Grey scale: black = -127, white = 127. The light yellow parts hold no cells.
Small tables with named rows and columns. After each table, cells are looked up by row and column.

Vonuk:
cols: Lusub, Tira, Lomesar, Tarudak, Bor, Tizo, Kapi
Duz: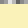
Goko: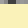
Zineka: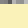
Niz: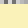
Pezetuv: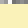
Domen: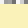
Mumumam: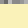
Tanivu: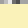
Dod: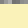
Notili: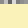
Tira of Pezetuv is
24
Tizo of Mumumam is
23
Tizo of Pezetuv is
15
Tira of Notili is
66
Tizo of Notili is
14
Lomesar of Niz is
89
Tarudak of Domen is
-15
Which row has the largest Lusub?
Domen

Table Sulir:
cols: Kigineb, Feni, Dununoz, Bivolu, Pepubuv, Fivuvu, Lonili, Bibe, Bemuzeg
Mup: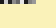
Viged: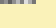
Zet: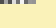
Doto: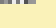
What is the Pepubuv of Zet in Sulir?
-13
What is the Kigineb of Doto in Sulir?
-2
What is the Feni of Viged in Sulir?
19
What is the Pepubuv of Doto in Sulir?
-4
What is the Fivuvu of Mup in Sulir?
102
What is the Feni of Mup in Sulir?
77
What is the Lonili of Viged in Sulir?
94
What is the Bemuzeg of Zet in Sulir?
20
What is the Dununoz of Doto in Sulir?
-15
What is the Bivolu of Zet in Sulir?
93
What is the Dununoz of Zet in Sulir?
-47
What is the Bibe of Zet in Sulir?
24
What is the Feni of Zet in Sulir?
39
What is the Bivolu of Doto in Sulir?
108

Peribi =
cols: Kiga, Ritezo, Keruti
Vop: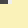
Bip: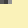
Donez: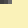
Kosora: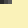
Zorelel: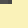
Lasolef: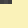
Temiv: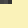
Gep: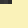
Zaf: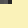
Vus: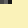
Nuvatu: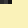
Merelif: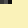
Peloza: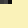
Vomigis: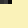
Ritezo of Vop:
-55
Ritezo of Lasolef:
-54
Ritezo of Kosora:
-56
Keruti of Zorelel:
-56
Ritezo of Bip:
-64
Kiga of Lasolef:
-62
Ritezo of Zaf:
-39
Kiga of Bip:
-37
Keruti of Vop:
111
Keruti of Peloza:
-113
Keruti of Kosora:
-34
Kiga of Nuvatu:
-84
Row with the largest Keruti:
Vop

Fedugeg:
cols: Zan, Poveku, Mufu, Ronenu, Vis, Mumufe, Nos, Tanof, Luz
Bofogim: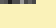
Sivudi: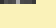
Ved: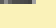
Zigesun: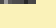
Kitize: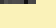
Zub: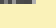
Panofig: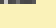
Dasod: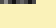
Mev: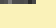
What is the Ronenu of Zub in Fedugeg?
23
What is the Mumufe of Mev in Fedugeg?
-52
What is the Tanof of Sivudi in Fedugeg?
-54
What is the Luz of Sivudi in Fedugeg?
-70
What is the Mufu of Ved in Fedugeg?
-28
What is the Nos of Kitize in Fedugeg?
-110
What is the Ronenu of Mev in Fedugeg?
-49
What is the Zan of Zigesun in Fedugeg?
-51
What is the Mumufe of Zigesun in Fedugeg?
-52
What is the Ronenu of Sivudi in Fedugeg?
-49
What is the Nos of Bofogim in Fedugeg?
-55
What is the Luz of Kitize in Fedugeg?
-56
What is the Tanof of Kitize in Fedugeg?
-54

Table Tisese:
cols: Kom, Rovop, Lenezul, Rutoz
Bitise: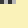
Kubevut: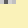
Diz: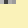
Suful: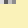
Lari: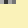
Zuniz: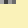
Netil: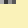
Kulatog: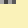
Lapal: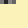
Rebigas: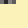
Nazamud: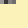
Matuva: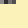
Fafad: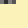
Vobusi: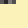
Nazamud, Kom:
26
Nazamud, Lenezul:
3
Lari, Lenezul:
37
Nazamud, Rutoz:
-18
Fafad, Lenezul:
1
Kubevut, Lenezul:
82
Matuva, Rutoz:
-46
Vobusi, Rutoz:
-46

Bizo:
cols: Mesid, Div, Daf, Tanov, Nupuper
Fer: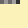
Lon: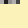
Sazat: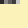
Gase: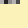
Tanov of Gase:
50
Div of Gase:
-89
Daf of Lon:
18
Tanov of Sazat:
-65
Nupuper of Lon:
-56
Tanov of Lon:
46
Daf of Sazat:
-32
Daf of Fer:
-21
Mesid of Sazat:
-84
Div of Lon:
-95
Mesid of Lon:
46
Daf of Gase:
14
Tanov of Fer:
32
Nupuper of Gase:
-51
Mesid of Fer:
-23

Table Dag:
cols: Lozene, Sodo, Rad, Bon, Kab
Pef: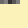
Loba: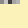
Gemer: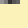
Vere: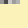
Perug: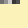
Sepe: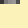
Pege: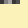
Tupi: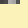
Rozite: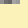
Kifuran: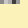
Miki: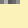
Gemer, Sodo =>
-7
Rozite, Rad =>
-25
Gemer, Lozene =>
22
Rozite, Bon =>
36
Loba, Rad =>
-63
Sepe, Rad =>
16
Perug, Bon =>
-73
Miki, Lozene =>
-7
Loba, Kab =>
52
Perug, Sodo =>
19
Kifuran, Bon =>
-65
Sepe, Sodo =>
-3
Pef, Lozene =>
-22
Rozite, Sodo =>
-15
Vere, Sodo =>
-51

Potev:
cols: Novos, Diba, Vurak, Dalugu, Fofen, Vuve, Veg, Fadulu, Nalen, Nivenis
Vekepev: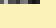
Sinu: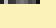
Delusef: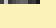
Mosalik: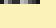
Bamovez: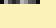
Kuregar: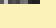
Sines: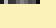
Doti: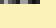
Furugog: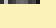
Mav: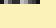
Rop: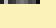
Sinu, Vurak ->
-73
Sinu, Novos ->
-97
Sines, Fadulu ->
-49
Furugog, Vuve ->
-18
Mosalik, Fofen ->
-80
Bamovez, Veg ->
22
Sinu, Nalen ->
-40
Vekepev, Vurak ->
-51
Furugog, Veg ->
-26
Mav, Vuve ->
61

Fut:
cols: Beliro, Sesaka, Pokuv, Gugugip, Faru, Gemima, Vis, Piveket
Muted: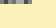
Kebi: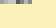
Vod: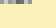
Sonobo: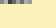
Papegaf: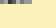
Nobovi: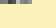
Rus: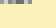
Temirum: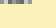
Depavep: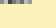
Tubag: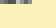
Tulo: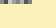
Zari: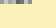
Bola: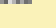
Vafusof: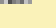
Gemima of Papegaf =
-4
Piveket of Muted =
6
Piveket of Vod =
21
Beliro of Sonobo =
9
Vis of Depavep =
60
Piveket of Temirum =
25
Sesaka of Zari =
72

